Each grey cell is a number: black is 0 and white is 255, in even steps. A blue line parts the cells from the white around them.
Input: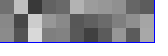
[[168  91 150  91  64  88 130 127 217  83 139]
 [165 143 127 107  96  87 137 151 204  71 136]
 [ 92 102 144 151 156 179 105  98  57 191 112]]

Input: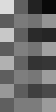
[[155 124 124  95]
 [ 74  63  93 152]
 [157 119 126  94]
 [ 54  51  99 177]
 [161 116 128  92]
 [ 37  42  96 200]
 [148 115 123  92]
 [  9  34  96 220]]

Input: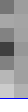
[[177 203]
 [160 183]
 [161 129]
 [151  63]
 [162 130]
 [164 167]
 [157 117]]

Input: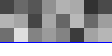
[[182 163  59 131 155 131 223 111]
 [158 105 185 102 166  69 165 180]
 [ 74  50 170 178 145  86 105  69]]

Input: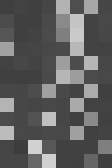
[[ 62 101  64  65 208 103  70  70]
 [127  65  65  65  88 209  61  69]
 [ 67  65 160  72  73  71  72 188]
 [ 65 138  64  70 192  83  71  75]
 [ 66  66 170  70  72  69  71 180]
 [ 64 171  67  73 160  77  70  71]
 [ 72  76 157 182  74  64  63  64]
 [ 71 182  76 158  75  67  71  66]
 [ 66  67 184  74  72  69  68 161]
 [ 71  66 202 127  75  67  64  86]
 [ 72  67 196 138  74  64  64  75]
 [ 70 167  78 179  70  64  67  63]]

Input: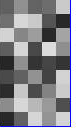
[[212 147 213  97  40]
 [ 78 153 184 215 140]
 [203 131  74 199  44]
 [210  67 146  97  74]
 [ 52  69  52 144  38]
 [143 220  72 213  95]
 [164  41 157 134 211]
 [ 40  84 201 215 111]
 [201 109  99 144  96]]

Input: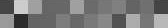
[[184 118 172  81 136 121 104 125 101 100  44 153]
 [ 69 112  99 128 119 107 160 103 102 160 204  69]]

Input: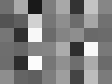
[[123 188  68 158 126  95 100 142]
 [107 171 110 144 118 252  44 109]
 [121 248  46 172 133 131 103 110]
 [107 105 142 132 107 248  47 118]
 [113 166 108 142 118 209  95  83]
 [134 195  51 168 126  25 170 112]]
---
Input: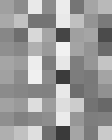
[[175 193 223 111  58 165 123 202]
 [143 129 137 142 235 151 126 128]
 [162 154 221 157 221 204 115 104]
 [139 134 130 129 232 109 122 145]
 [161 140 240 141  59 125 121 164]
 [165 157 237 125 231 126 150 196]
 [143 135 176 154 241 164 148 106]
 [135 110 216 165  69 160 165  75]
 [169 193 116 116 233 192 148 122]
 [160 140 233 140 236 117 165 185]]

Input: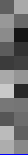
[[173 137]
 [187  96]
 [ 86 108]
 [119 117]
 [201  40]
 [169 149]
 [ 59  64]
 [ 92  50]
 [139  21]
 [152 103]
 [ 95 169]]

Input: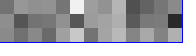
[[138 113 137 106 160 200 115 164 185 132 168 131 176]
 [142  85 115 119 145  86 156 163 175  90 121 123  41]
 [114 151 144 146 117 241 158 146 181  80  99 118 138]]

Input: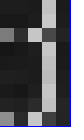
[[142  42 199  63  36]
 [ 34  32  43 192  37]
 [ 26  23  31 197  31]
 [ 31  30  28 187  30]
 [ 26  27  28 191  27]
 [ 22  25  30 198  26]
 [123  46 198  72  35]
 [ 24  24  29 200  29]
 [ 29  29  27 193  27]]

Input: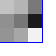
[[148 167 242]
 [144 119  27]
 [194 180 121]]

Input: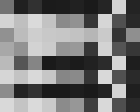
[[217 196 218 202 139 151  62 217  79  41]
 [140  35  50  26  26  30  26  35 211  31]
 [214 195 217 198 134 138  53 217  81  42]
 [186  85 133  26  32  27  33  43 214  30]
 [168 147 211 203 149 153  54 211  84  55]
 [145 188 206 200 198 194 182 202  52 143]
 [212 191 218 195 138 146  54 214  80  41]
 [115  32  49  27  28  33  26  37 211  36]]

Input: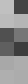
[[175 172]
 [168 173]
 [ 95  61]
 [ 80 118]
 [187 181]
 [192  68]]

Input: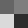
[[218  45]
 [101 126]]

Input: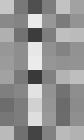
[[186 112  68 130 186 178]
 [119 125 222 153 108 143]
 [109 125 209 149 107 139]
 [127 135 226 146 114 142]
 [162 121  57 128 179 190]
 [155 142 235 150 146 147]
 [151 142 231 145 131 146]
 [176 114  60 126 191 187]
 [137 132 233 151 123 147]
 [199 120  79 125 194 162]]
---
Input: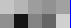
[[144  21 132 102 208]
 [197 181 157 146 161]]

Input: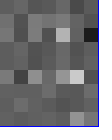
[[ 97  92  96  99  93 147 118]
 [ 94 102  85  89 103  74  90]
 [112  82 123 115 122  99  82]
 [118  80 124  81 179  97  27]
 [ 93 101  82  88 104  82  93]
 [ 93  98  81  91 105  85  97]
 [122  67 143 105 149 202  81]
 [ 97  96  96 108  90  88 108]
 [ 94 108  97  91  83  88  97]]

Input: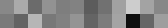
[[122  99 182 120 129 148 100 124 164  15 102 158]
 [136 170 107 146 126 130  92 113 161 205 163 135]]

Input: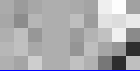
[[176 165 206 174 174 193 177 119  46 191]
 [171 155 167 174 174 170 164 239 253 161]
 [167 140 182 174 174 190 156 226 220 234]
 [175 191 151 174 174 156 179 193 240 138]
 [183 192 168 174 174 149 190 166 151  46]]

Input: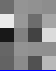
[[ 99 139  81 185]
 [109 148 145 141]
 [234 152 109 165]
 [ 24 129  66 219]
 [102 147 144 143]]

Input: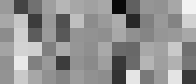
[[147 201 167 145 131 156 145 141  50 229 121 154 228  58]
 [154  68 113 159 182 167 161 168   9  96 149 146 167 242]
 [168 199  60 152  80 191 140 154 172  39 128 153 131 209]
 [140 208  92 155  88 148 146 143 168 144 133 150 153 168]
 [164 211 208 127 170 150 143 169 107 104 168 162 201 111]
 [145 233 128 153  60 146 138 159  56 106 181 159 177 119]]
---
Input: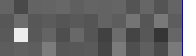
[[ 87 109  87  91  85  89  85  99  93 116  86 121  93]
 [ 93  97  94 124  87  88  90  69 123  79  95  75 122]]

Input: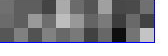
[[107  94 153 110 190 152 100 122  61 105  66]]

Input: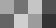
[[101 207 156  51]]

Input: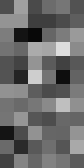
[[148 148  62  62  75  94]
 [115 103 171 166 221 139]
 [ 83  36 206 116  14  99]
 [115 106 119 138 191 144]
 [ 20  76 146 102 101 148]
 [ 65 132 102 130 117  91]]

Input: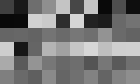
[[  9  10 209 202  45 214  34  28 105 115]
 [206  22 101 180 161 198 215 191 207 208]
 [127 106  95 138 101 112 130 100 130 142]]

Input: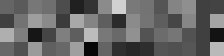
[[ 64 115 158 138  59 168 132  94  43 139 116  94  70 134  64 164]
 [104  81 155  96 104 159   7 100  47  39  46  84  80  86  64 185]]

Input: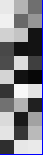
[[240 105 150]
 [ 72  17  19]
 [212  18   7]
 [113 179  32]
 [228  54 186]]

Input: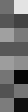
[[ 85  66]
 [ 87  87]
 [117   7]
 [124  15]]
